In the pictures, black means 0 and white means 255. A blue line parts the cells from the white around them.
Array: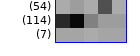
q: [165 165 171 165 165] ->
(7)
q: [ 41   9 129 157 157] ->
(114)
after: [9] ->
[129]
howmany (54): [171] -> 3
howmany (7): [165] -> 4
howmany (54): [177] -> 0
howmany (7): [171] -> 1

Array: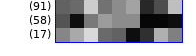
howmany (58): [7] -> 2
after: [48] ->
[176]
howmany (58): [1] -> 0
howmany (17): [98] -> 1
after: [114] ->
[140]
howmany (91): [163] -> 1

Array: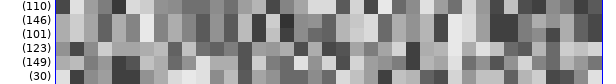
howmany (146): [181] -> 2
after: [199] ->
[218]
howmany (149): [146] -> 5
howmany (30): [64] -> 4
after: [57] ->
[218]

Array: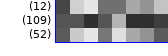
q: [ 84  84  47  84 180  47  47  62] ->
(109)
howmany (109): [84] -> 3
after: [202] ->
[230]
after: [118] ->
[223]
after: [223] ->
[168]
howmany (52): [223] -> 1

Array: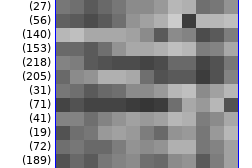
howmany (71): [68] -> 4
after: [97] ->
[90]

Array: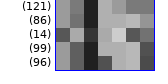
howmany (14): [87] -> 2
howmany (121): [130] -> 0

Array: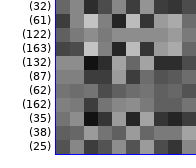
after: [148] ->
[61]
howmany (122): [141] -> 5
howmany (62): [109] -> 2
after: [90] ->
[109]
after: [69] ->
[76]
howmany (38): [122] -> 2
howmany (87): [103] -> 0

